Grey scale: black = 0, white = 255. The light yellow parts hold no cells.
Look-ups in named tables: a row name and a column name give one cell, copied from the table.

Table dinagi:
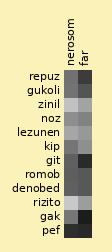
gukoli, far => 84
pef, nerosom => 46
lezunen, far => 152
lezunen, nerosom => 166
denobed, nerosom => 96
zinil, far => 163

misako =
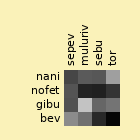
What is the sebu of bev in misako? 40
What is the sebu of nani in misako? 87
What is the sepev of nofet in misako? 84
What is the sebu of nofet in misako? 32
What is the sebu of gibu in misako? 102
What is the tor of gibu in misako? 116
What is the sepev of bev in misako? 139
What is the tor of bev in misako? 6
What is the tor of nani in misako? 159
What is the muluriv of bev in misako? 112
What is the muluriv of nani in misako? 90
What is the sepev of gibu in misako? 81
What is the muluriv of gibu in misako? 195
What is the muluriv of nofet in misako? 35
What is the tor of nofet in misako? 52
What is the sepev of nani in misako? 70
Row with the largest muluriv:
gibu

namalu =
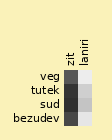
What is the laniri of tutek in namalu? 207
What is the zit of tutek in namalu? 52
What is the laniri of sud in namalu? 196
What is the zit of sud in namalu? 47
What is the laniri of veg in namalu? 237
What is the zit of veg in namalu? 87
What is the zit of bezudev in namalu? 71
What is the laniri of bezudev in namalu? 230

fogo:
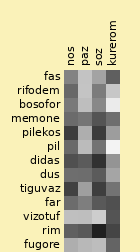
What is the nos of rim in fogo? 96
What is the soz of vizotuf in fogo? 205
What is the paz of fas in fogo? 195
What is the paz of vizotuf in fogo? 190
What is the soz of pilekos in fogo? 60
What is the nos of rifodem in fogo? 104
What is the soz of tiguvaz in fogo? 62
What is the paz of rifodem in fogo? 196
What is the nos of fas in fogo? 131
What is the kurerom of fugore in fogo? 100
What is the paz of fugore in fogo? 184
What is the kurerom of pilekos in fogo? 157
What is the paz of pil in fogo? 187
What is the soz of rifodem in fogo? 124
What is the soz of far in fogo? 89
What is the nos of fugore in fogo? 174
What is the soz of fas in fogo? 163
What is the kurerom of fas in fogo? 95

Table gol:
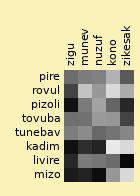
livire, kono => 108
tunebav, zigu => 125
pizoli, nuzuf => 163
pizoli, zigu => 17
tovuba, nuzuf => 154
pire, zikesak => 89
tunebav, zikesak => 134
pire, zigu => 109
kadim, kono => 233
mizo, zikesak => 216
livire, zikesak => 10
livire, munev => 123
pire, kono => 178
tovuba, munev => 113
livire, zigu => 40
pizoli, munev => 122
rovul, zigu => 67
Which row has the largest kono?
kadim

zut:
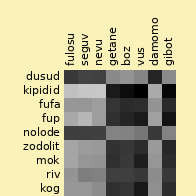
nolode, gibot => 131
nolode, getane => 131
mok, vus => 30
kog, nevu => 141
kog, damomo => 143
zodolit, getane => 50
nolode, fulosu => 62
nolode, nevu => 64
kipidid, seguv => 198
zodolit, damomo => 155
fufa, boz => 43
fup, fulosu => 169
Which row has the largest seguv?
kipidid

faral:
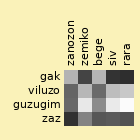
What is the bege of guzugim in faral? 139
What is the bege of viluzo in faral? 106
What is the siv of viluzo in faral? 189
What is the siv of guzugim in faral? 234
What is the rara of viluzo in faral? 200
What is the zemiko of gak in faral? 68
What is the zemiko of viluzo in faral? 183
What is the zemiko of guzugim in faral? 232
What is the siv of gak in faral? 51
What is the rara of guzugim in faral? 251
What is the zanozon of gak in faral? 179
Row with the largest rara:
guzugim

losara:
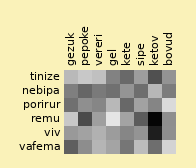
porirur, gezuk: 112
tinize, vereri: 192
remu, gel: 229
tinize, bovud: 147
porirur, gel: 184
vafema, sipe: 188
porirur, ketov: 133
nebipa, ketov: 183
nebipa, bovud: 124

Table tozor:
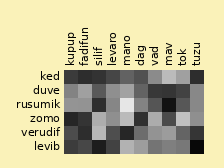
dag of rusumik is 131
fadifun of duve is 160
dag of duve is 99
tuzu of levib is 8
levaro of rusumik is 134
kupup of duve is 131
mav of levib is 127
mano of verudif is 38
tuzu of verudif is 53
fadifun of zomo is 52
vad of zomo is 172
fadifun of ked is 45
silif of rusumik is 46
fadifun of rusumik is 147
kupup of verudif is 76
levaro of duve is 143
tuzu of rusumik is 136
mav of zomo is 75
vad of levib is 116
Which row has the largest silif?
verudif

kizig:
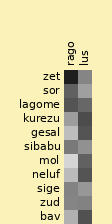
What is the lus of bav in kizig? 81
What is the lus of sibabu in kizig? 145
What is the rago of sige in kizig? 131
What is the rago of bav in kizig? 177
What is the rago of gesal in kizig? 189
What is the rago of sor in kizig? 96
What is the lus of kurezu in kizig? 76
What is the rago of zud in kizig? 133
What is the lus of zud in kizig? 130
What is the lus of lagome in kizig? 103
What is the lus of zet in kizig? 133
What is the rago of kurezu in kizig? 157
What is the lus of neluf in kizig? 84
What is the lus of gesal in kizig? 84
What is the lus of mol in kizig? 97
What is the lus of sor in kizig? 159
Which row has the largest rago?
mol

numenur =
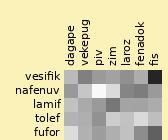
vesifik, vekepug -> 128
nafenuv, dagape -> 153
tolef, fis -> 190
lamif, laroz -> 164
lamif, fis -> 172
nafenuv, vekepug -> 198
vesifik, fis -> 37
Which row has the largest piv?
nafenuv

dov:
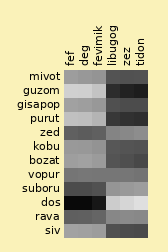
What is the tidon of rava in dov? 136
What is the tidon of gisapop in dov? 76
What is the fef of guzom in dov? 208
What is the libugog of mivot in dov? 83
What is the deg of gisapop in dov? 158
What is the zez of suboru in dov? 153
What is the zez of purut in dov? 49
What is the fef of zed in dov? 96
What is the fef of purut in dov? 192
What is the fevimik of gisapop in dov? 152
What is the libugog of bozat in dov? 84
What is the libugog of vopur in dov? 118
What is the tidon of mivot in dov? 82
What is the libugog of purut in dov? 56
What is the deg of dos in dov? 9
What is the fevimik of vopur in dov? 118
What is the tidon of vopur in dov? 115
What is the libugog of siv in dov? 80
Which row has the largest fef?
guzom

